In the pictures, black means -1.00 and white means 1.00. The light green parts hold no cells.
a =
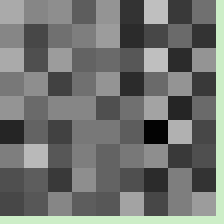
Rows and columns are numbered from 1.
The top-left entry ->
0.33
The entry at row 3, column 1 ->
0.33
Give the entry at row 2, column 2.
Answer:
-0.44
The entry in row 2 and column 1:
0.05
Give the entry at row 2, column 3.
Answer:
-0.12
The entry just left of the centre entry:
0.05
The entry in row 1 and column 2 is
0.05
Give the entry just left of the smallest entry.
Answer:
-0.27
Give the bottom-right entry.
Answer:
0.22
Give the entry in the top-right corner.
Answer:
-0.12
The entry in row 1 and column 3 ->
0.11
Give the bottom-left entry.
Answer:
-0.44
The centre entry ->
-0.38
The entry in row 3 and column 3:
0.22
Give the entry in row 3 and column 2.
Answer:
-0.38
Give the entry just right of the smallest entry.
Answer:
0.39

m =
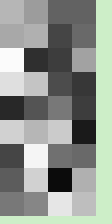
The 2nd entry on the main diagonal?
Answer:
0.38
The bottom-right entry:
0.49
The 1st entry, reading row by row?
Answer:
0.43
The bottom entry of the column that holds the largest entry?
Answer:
-0.06
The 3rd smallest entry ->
-0.69
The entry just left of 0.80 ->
0.05
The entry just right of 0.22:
-0.23
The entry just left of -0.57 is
-0.40
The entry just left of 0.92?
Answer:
-0.46
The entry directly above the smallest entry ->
-0.12
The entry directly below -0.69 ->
0.64

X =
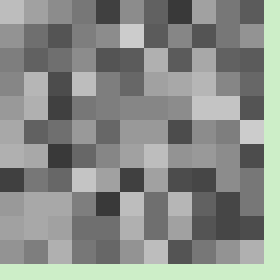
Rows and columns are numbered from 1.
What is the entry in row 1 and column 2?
0.26
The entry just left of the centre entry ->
-0.19
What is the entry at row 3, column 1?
-0.01
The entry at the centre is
0.20
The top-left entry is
0.48
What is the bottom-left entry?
0.15
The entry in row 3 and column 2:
-0.24
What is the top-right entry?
-0.29
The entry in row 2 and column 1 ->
0.15
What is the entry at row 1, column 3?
0.10
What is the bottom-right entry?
0.38

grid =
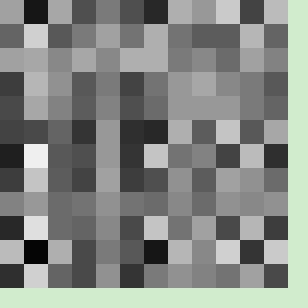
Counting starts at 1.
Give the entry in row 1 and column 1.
0.25
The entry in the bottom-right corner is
-0.43
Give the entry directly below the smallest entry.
0.63
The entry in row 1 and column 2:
-0.82
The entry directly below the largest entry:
0.52
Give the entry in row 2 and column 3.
-0.32
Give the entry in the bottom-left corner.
-0.64
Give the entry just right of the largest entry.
-0.32
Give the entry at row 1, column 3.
0.31
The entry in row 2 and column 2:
0.63
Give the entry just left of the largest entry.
-0.76
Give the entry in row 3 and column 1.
0.25
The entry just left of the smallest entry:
0.47
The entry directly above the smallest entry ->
0.75
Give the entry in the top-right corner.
0.47

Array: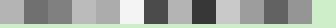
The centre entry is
-0.41
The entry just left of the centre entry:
0.91
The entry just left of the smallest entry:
0.41
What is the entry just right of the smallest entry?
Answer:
0.58

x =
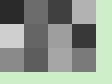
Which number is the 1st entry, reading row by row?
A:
-0.67
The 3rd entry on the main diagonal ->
0.30
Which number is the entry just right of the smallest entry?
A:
-0.15
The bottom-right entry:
-0.04

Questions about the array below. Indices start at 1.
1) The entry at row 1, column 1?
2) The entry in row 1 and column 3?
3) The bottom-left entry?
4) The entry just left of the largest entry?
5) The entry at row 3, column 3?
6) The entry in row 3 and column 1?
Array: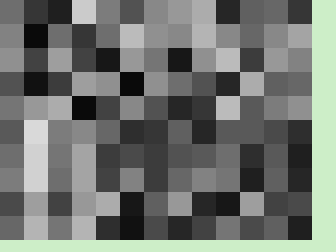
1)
-0.14
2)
-0.76
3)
-0.19
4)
-0.30
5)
0.24
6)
0.13

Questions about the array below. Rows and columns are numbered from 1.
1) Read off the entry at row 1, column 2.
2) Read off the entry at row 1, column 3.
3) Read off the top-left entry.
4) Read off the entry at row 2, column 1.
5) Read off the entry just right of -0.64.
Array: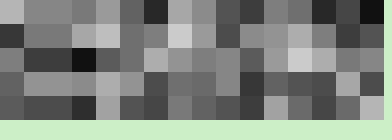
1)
0.05
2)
0.05
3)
0.42
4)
-0.58
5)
0.26
